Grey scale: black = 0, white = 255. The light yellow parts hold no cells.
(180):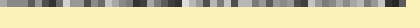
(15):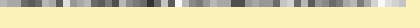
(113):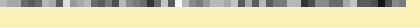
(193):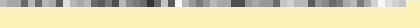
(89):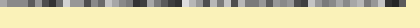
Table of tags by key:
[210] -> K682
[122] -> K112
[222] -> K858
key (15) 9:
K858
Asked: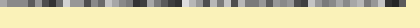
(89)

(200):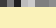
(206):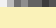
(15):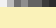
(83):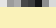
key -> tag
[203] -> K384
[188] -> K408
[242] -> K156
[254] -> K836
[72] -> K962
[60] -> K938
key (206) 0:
K156
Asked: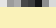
(83)
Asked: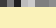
(200)
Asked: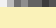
(206)
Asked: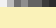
(15)

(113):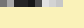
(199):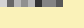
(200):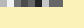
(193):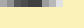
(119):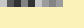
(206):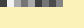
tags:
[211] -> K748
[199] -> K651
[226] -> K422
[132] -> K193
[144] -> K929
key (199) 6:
K193
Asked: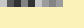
(119)
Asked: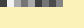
(206)
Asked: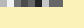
(200)
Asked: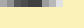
(193)

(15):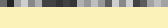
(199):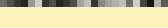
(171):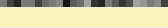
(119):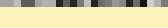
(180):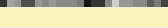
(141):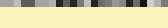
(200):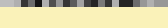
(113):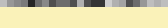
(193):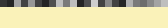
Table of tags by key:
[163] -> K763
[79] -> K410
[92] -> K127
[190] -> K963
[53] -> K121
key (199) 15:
K763
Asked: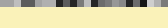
(119)
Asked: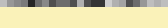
(113)
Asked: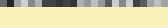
(15)
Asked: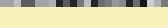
(141)

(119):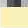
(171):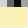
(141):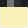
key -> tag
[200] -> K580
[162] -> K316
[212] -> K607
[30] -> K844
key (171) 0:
K607
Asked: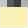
(119)
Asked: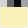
(171)
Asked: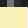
(141)

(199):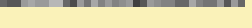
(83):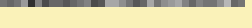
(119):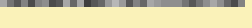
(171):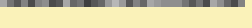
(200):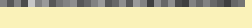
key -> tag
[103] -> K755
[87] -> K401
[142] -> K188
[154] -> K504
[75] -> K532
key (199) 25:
K755
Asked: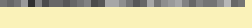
(83)
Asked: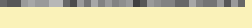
(199)
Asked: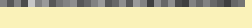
(200)

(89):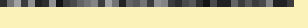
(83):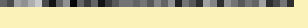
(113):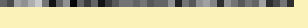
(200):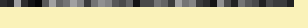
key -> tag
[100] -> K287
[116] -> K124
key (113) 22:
K287
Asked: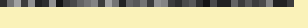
(89)
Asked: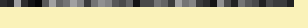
(200)
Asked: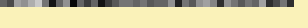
(113)
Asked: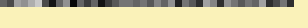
(83)

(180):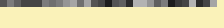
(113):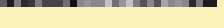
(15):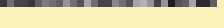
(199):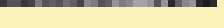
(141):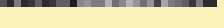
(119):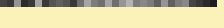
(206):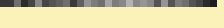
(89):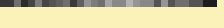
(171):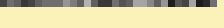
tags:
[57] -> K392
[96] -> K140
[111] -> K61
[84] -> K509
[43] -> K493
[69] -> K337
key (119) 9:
K509
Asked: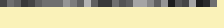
(171)

